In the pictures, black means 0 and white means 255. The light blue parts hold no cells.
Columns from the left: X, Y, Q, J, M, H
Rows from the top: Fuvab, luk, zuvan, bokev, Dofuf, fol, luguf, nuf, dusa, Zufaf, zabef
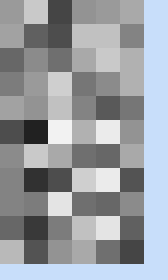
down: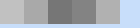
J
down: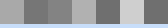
J
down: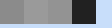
Y
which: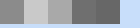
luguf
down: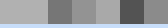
H

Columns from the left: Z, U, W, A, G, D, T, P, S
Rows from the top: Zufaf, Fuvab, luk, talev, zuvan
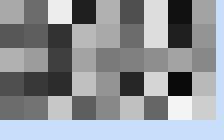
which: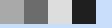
Fuvab
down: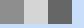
T

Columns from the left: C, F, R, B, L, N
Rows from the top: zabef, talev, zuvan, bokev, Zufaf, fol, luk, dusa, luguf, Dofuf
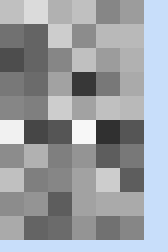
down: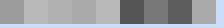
N
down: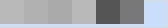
N
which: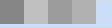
zuvan
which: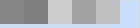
Zufaf
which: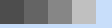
zuvan
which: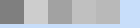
Zufaf
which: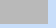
talev

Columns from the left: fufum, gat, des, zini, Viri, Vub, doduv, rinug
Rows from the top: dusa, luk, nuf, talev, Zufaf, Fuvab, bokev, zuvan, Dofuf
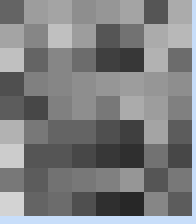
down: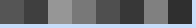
Viri
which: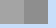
dusa
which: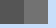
luk
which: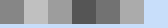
luk
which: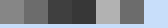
nuf
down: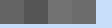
des

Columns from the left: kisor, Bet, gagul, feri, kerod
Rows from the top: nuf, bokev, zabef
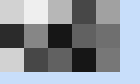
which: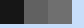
bokev
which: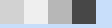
nuf
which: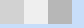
nuf
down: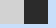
kisor
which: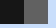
bokev
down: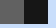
feri

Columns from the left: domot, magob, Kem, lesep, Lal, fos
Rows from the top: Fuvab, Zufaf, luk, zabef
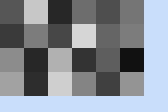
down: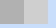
Kem
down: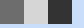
lesep
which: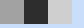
zabef
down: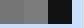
fos
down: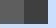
Lal

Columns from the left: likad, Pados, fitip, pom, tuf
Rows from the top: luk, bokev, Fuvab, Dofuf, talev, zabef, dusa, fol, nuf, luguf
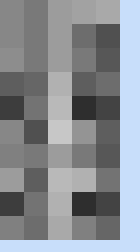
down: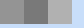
pom
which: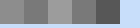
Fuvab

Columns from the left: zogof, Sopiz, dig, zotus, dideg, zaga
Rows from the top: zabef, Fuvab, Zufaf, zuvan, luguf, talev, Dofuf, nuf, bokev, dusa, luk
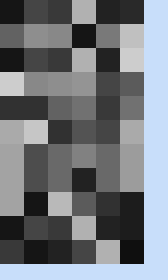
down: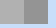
zotus
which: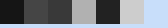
Zufaf

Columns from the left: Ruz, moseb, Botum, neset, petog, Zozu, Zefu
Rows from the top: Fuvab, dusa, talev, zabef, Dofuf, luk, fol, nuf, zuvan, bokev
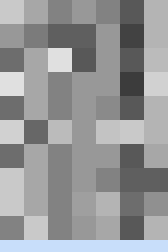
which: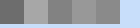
Dofuf
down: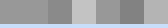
petog
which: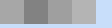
zuvan
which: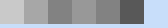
Fuvab
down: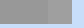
neset
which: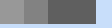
nuf

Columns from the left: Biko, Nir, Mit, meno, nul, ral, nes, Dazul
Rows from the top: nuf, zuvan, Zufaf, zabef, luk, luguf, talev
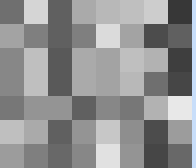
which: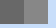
talev
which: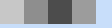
luguf
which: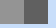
luk
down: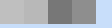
ral
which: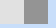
talev

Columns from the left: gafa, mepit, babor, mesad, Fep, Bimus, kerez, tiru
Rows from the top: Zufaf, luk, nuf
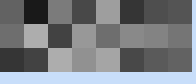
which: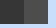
Zufaf
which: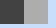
nuf
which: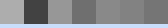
luk
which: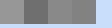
luk
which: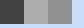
nuf

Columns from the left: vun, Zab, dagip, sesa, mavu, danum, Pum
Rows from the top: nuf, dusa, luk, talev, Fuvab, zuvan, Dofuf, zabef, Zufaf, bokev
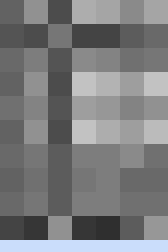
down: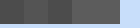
dagip
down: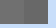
Pum
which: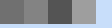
Fuvab
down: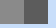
danum

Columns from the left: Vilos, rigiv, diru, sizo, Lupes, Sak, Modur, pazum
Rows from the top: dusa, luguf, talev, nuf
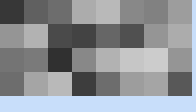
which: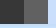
dusa
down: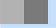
rigiv
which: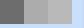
dusa

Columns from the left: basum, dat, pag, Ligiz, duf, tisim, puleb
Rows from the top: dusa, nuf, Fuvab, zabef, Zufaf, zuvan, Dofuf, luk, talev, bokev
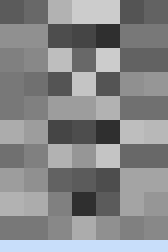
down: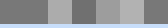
basum
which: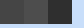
zuvan
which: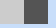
dusa

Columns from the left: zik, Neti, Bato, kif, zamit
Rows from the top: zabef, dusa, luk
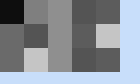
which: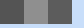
dusa
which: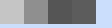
luk
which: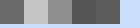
luk
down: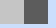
zamit

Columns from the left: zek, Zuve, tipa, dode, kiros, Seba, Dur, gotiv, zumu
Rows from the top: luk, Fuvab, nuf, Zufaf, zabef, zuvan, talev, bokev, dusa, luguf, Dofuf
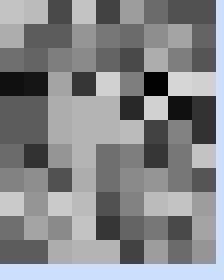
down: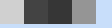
Dur
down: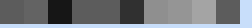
Zuve
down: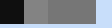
gotiv
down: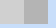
kiros
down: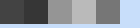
Dur
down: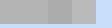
dode
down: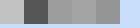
zumu

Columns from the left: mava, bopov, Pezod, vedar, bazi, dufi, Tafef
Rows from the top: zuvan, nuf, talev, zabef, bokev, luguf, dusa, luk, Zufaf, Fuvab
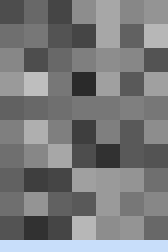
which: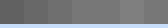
bokev
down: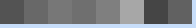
Pezod
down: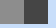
vedar
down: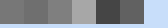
Pezod
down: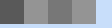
dufi
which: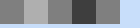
luguf

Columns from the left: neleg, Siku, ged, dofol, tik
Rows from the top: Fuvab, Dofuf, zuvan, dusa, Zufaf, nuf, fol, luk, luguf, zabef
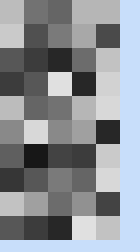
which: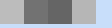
Fuvab
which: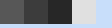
zabef
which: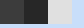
zabef

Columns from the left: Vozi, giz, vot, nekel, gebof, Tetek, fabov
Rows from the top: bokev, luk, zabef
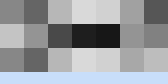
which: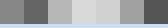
bokev
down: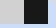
gebof
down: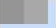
Tetek

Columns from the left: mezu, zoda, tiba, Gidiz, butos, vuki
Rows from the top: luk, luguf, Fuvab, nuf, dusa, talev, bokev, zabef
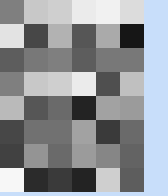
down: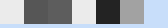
Gidiz
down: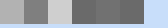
tiba
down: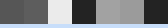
Gidiz
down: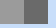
vuki
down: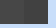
mezu

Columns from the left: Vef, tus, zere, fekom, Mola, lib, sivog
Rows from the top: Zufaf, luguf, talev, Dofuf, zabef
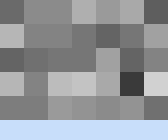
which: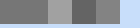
talev
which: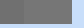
talev
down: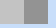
fekom

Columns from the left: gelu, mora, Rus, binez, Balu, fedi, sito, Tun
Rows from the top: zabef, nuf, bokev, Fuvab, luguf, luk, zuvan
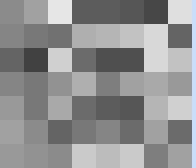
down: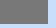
mora
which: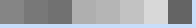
nuf
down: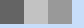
Tun
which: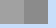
luk
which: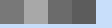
luguf
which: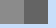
luk
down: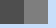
Balu

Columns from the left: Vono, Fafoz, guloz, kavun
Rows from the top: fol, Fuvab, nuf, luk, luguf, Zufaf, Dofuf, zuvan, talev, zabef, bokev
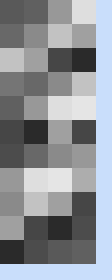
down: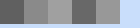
Fafoz
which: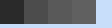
bokev
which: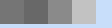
luk
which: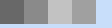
Fuvab
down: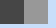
kavun
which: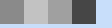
talev
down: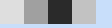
kavun

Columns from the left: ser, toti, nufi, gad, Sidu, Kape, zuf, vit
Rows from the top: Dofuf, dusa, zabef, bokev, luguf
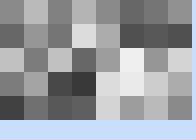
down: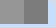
toti
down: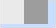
Kape
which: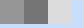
dusa
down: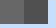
Kape

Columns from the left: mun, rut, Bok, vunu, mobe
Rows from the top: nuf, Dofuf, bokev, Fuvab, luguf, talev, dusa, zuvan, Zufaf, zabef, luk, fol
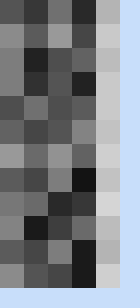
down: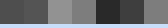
Bok
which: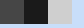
fol
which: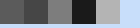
luk

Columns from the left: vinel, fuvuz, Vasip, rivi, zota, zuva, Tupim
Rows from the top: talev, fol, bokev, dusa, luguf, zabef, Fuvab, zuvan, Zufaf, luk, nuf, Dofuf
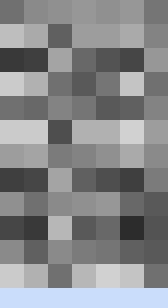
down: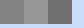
Tupim
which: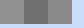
Zufaf
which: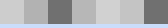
Dofuf
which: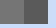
luguf
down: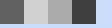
zuva
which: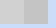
Dofuf
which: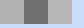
Dofuf

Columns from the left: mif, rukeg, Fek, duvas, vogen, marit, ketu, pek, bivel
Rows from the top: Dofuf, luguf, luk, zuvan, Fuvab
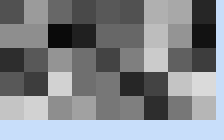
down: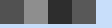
mif
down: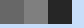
marit
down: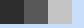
mif

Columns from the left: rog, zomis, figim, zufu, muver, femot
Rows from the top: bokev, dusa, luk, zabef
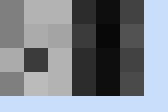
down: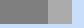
rog
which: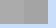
dusa
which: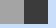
dusa

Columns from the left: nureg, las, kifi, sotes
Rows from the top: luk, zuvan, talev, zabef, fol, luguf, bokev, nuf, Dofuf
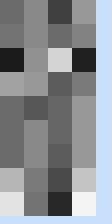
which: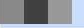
luk
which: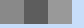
bokev

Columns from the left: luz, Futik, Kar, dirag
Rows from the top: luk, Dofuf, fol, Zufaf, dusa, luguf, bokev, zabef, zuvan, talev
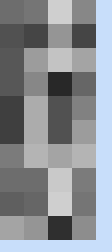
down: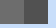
luz
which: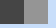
Dofuf
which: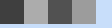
luguf

